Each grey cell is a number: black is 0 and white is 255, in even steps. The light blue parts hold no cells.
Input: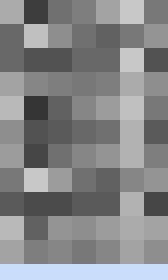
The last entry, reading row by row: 142
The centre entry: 104
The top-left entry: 171
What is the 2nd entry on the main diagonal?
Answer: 192
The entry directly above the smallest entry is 134
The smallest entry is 53
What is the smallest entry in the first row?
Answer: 61
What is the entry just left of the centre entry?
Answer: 90
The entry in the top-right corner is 120
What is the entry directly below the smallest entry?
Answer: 82
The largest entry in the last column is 163
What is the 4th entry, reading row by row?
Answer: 126
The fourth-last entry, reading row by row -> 120
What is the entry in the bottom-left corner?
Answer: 163
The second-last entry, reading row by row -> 163
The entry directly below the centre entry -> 134
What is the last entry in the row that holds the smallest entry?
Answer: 120
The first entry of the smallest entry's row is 185
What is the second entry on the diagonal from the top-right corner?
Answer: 120
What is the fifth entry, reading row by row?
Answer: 163
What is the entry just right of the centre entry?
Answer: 112
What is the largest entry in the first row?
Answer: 200

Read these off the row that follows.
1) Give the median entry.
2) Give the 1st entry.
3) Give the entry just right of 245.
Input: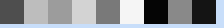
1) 137
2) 78
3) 5

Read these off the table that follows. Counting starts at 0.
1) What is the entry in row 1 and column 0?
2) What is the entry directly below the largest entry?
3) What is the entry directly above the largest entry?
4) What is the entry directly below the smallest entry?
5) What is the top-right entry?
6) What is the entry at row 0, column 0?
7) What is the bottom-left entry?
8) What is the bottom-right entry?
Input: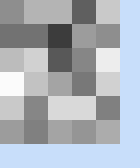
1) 114
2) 201
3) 188
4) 88
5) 201
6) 142
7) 156
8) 172
